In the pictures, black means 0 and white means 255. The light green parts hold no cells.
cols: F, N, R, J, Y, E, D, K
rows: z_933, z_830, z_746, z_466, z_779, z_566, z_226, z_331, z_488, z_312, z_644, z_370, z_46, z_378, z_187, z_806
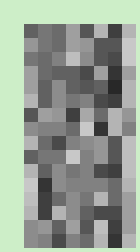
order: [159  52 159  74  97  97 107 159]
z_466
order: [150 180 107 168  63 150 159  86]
z_226
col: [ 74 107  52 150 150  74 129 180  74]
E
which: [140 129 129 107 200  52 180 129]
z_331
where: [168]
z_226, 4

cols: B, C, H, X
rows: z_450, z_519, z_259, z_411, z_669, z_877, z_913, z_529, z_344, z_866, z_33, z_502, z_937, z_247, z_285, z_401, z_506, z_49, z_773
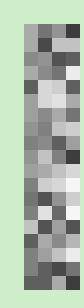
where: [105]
z_247, 2
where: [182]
z_401, 3

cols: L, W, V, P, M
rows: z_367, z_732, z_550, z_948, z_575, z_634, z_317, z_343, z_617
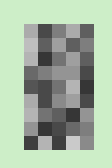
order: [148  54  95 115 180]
z_317
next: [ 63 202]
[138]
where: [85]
z_575, 0
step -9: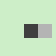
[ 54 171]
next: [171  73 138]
[159]

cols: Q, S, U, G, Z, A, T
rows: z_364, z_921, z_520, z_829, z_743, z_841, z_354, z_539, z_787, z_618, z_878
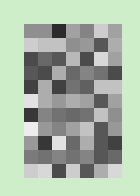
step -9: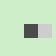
[ 66 196]
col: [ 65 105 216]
T
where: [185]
z_520, 3
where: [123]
z_618, 0
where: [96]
z_743, 4

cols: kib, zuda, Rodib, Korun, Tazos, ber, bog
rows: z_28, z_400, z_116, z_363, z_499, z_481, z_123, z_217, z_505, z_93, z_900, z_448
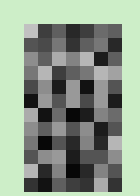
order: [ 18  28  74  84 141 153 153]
z_499
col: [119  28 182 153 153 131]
ber
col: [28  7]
Korun
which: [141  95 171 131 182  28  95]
z_116
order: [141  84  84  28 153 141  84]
z_93
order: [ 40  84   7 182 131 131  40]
z_900

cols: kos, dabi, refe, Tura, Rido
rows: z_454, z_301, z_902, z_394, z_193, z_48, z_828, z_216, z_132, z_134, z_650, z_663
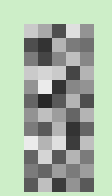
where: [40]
z_48, 1
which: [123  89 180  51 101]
z_216
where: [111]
z_301, 4
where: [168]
z_454, 1

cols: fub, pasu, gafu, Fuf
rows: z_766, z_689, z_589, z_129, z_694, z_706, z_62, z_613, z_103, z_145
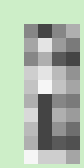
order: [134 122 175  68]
z_706
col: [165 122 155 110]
Fuf
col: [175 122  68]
Fuf

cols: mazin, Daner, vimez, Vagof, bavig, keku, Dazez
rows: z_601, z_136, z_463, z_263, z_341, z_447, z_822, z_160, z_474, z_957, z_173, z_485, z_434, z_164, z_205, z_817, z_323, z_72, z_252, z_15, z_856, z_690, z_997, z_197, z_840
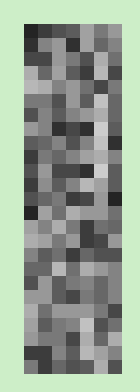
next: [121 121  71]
[173]
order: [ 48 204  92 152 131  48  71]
z_160
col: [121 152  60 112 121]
Vagof
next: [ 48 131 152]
[48]
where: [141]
z_485, 1
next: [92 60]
[183]

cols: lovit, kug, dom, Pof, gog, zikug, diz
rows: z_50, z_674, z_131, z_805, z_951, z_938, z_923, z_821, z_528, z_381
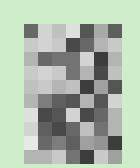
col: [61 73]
zikug
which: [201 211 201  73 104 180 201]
z_674
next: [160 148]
[61]
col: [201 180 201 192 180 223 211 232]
lovit
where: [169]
z_50, 5

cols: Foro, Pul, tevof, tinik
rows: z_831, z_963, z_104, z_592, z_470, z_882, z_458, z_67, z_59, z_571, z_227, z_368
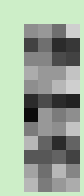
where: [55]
z_963, 3
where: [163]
z_227, 0
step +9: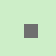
[120]
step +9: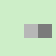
[192 132]
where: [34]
z_882, 3
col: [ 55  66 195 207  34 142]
tinik

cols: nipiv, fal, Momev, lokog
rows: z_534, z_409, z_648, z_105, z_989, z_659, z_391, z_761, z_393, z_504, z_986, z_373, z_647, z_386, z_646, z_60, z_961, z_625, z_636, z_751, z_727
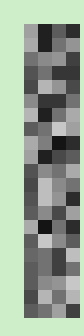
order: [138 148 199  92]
z_636
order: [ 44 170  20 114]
z_646
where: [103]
z_961, 0
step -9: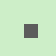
[83]
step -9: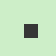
[45]
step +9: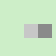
[208 147]
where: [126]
z_393, 1

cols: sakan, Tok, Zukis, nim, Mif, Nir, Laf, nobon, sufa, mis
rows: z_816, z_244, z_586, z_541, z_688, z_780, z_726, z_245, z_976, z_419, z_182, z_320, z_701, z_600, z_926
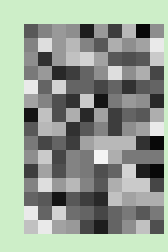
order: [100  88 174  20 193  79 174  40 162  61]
z_726
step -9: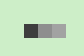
[ 52 133 153]
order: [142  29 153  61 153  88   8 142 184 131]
z_816
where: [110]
z_600, 3
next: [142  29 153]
[61]

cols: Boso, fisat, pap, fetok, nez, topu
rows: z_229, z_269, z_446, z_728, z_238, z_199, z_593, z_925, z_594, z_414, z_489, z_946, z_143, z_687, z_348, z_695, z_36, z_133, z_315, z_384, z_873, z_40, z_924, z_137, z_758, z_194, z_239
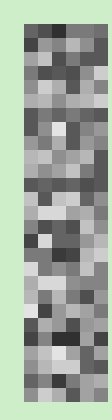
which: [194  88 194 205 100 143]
z_143
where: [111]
z_229, 5
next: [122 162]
[174]
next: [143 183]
[205]
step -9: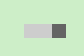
[196 196  91]
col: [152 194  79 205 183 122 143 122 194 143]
fisat

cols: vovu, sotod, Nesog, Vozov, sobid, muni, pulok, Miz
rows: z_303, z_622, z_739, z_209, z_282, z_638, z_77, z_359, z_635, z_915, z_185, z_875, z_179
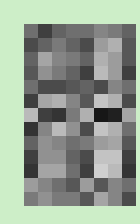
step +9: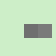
[120 131]
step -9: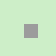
[147]
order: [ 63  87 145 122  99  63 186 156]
z_209

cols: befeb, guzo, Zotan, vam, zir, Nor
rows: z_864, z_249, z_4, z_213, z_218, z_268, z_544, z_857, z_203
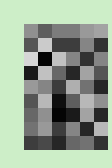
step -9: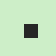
[29]
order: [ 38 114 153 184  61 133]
z_857

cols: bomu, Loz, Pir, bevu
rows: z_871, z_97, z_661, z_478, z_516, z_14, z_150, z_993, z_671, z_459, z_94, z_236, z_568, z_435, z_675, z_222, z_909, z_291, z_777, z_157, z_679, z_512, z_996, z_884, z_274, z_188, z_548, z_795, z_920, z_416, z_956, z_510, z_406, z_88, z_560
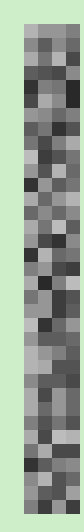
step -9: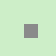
[129]
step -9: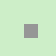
[141]
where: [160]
z_88, 3
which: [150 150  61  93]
z_679

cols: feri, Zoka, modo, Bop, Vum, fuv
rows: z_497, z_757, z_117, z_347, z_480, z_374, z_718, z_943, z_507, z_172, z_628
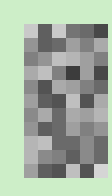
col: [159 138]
feri
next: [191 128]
[60]
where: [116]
z_497, 3

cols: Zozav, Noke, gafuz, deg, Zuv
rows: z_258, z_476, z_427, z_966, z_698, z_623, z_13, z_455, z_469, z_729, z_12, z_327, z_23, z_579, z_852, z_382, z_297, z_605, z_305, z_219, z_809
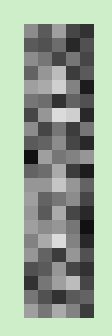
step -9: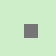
[109]
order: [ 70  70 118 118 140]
z_427
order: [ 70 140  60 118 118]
z_455
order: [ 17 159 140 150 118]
z_852
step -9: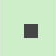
[61]
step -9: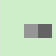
[141  90]

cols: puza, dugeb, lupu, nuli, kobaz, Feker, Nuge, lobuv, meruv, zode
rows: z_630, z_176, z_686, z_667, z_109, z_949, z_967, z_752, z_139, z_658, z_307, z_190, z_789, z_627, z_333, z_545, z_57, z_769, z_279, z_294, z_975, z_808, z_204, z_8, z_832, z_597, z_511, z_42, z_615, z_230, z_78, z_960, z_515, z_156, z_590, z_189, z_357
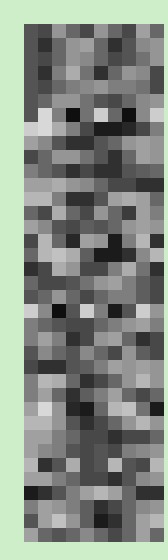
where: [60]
z_627, 7
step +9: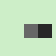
[112  48]

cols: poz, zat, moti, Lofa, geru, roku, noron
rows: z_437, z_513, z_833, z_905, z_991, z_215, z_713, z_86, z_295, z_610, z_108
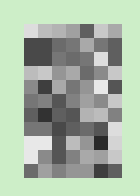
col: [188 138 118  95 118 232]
poz
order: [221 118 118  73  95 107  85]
z_86
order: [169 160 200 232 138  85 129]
z_610
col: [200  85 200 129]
noron
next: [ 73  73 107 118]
[169]
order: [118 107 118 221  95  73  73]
z_833
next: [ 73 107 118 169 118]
[95]

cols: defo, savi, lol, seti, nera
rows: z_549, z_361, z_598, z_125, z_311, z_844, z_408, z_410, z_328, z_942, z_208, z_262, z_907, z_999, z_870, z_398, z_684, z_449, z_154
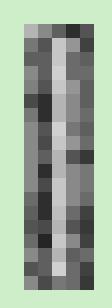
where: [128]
z_311, 0
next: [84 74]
[180]
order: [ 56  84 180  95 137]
z_942
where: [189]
z_999, 2
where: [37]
z_398, 1
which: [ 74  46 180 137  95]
z_844

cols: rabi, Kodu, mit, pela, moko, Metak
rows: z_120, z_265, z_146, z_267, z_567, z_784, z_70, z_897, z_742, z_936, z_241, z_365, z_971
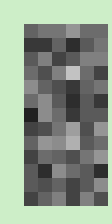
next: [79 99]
[67]
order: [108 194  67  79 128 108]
z_267
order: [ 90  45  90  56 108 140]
z_784
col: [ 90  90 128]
moko
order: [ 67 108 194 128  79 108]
z_267
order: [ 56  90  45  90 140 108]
z_784
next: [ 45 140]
[108]

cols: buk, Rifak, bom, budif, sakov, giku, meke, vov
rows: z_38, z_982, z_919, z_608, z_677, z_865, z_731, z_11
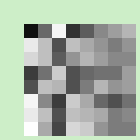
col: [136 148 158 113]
giku
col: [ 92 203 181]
bom
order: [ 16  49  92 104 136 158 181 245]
z_38
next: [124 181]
[148]
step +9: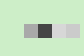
[178  78 224 212]
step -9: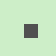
[71]

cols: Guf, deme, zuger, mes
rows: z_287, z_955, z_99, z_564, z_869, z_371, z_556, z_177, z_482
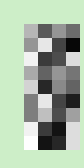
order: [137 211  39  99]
z_869
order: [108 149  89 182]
z_287
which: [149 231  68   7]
z_955
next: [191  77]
[160]

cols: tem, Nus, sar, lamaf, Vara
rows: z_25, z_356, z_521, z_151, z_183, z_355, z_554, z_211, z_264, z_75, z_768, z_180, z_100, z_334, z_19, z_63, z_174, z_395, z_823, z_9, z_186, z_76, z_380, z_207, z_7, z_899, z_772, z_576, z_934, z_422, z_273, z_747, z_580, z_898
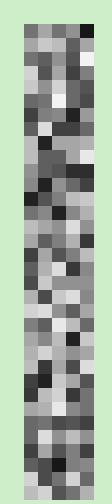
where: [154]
z_554, 4
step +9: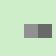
[154 114]
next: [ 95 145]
[84]
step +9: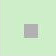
[186]

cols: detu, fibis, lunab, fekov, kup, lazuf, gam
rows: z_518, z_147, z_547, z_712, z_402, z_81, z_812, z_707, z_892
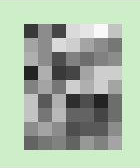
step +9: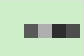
[ 98 184  55  87]
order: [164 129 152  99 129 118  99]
z_892
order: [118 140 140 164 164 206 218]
z_147
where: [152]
z_892, 4
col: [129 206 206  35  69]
lazuf
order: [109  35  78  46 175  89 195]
z_81

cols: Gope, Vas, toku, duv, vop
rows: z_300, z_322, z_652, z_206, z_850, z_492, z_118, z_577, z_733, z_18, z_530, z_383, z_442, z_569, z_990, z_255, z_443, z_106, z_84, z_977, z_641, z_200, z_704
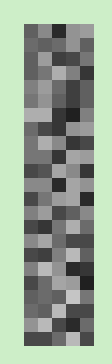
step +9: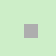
[183]
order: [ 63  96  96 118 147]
z_492
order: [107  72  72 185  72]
z_704
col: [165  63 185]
Vas
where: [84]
z_530, 1
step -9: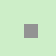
[138]

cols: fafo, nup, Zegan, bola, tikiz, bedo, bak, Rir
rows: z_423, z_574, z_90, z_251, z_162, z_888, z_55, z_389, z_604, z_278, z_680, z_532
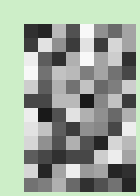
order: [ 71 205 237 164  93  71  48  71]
z_278
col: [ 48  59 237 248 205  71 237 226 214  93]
fafo
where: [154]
z_680, 4

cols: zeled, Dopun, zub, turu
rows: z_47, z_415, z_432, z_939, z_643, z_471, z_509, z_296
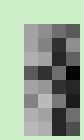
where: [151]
z_643, 1
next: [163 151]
[49]
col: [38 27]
turu
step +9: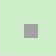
[172]

